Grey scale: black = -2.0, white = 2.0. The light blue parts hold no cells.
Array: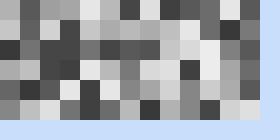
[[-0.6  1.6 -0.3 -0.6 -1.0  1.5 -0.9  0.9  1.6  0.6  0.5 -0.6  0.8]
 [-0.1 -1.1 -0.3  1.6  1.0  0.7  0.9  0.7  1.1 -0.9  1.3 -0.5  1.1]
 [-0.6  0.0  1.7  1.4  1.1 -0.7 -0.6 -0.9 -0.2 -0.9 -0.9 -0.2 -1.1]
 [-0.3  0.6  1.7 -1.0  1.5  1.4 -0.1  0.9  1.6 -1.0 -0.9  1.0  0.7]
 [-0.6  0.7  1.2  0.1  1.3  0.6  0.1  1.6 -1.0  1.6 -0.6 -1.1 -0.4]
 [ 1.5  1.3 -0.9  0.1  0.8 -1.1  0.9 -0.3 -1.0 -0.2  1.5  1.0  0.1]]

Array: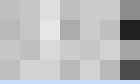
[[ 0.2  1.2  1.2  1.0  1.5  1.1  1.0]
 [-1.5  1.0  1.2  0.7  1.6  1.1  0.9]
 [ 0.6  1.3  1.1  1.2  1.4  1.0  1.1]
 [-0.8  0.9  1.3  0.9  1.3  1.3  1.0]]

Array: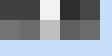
[[-0.9 -1.3  1.8 -1.0 -1.0]
 [-0.3 -0.5  1.0 -0.3 -0.2]]

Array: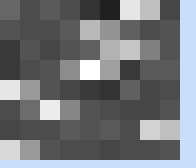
[[-0.9  1.0  1.6 -1.5 -1.2 -0.8 -0.6 -0.8 -0.4]
 [-0.7 -0.8 -0.5  0.3  0.9 -0.6 -0.8 -0.8 -0.7]
 [-0.7  0.0  1.1  0.8 -0.5 -0.7 -0.9 -0.7 -1.1]
 [-0.6 -0.6 -1.1  0.5  2.0  0.2 -0.7 -0.8 -1.1]
 [-0.8 -0.9 -0.5 -1.2 -1.1 -0.9 -0.7  0.4  1.6]
 [-0.7 -0.9 -0.9 -0.8 -0.7  0.1  1.7 -0.3 -0.8]
 [ 1.0  1.3 -0.8 -0.6 -0.7 -0.6 -0.8 -0.8 -0.9]
 [-0.7 -0.8 -0.8 -0.9 -0.8 -0.8 -0.7  0.4  1.4]]

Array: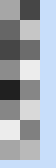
[[-0.9  0.6]
 [ 1.1 -0.4]
 [-0.3 -0.9]
 [ 1.7  0.2]
 [ 0.1 -1.5]
 [ 1.4  0.1]
 [ 0.0  1.7]
 [ 0.9  0.6]]

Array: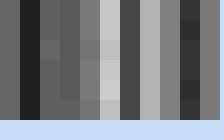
[[-0.1 -1.2  0.0  0.8 -0.9  1.1 -0.1 -0.6 -0.5 -1.5 -0.4]
 [-0.1 -1.3  0.0  0.8 -0.9  1.1 -0.1 -0.6 -0.5 -1.5 -0.4]
 [-0.1 -1.2  0.0  0.8 -0.9  1.0 -0.2 -0.6 -0.4 -1.5 -0.4]
 [-0.1 -1.2  0.0  0.8 -0.9  1.1 -0.1 -0.6 -0.5 -1.5 -0.4]
 [-0.1 -1.3  0.0  0.8 -0.9  1.2 -0.1 -0.6 -0.5 -1.5 -0.4]
 [-0.1 -1.2  0.0  0.8 -0.9  1.0 -0.2 -0.5 -0.5 -1.5 -0.4]]

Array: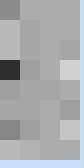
[[ 0.7  0.7  0.7  0.2]
 [ 0.7  0.7  0.6  0.9]
 [ 0.6  0.7  0.6  0.9]
 [ 1.3  0.7  0.5 -1.3]
 [ 0.7  0.6  0.6  0.5]
 [ 0.5  0.7  0.6  0.6]
 [ 1.1  0.7  0.5  0.1]
 [ 0.7  0.7  0.8  0.9]]
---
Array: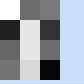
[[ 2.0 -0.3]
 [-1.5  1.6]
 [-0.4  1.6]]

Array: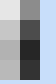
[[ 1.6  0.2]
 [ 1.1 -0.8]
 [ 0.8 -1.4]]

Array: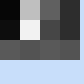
[[-1.9  1.0]
 [-1.8  1.8]
 [-0.6 -0.7]]

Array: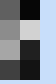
[[-0.5 -1.9]
 [ 0.2  1.3]
 [ 0.6 -1.5]]

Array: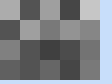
[[ 0.7 -0.7]
 [-0.7  0.5]
 [ 0.0 -0.7]]

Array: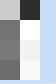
[[ 1.2 -1.3]
 [-0.2  2.0]
 [-0.1  1.8]]

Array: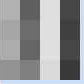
[[ 0.8 -0.5]
 [ 0.6 -0.3]
 [ 0.7 -0.4]]

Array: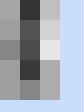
[[ 0.6 -1.2]
 [ 0.5 -0.7]
 [ 0.1 -0.8]]
